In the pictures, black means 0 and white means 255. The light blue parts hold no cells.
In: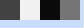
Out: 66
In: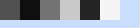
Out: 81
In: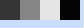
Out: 53
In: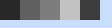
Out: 40
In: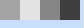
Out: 164
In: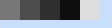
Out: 119
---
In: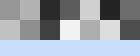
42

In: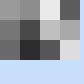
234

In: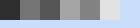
86

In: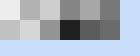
206

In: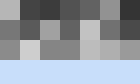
60

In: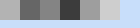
132

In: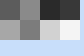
42

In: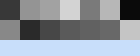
162
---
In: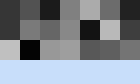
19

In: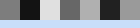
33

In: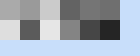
70

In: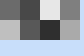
72

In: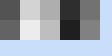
46

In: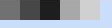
71

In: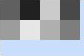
73

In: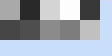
56

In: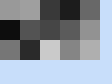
28
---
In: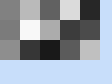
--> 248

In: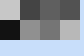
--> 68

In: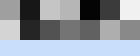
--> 23

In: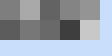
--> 169

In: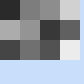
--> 148

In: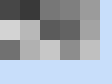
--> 184

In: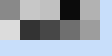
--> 199

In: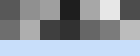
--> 144
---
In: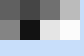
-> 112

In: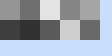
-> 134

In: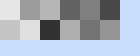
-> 128

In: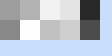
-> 228

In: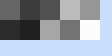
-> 188

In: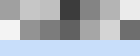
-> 180

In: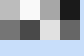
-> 167
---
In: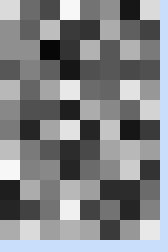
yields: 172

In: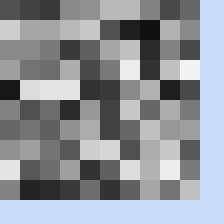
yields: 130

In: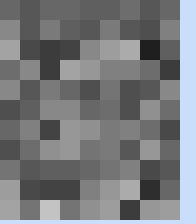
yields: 163

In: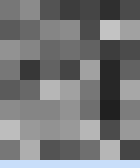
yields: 119

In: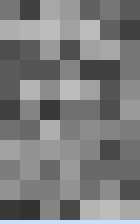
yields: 57

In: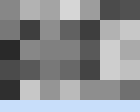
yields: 47

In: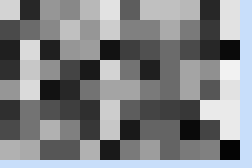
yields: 177
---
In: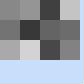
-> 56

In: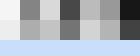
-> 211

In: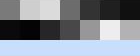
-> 151

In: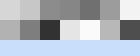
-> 250

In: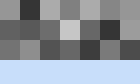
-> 103

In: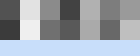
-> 170
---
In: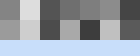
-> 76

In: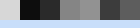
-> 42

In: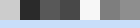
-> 88

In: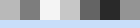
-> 244

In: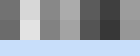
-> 130

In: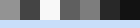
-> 248

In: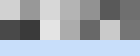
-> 228
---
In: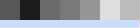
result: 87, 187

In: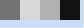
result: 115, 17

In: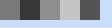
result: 122, 84

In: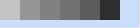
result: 195, 47

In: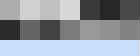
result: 172, 131

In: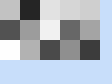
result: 194, 60
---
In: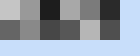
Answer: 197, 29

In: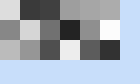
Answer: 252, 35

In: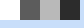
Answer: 255, 44

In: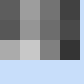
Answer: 200, 52

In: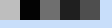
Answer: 190, 3

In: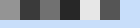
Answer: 231, 39

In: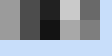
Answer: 202, 19
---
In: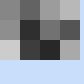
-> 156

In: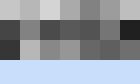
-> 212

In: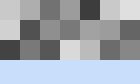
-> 114

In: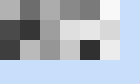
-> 172

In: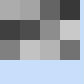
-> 100

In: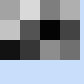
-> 126
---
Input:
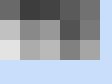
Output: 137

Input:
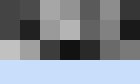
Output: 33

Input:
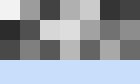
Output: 80

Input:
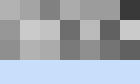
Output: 202

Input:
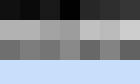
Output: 178

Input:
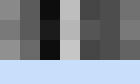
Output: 91

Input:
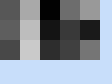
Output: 189

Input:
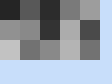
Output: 137

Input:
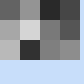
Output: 213
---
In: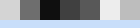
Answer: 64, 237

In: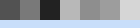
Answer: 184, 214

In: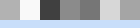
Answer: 139, 249

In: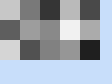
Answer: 137, 241

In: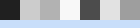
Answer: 248, 248

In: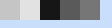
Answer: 22, 226

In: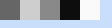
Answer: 137, 250

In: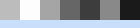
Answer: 102, 253

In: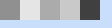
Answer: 171, 229
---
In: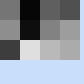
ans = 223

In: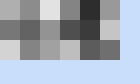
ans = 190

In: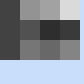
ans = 118

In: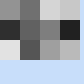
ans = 85

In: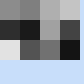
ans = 83

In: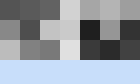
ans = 58
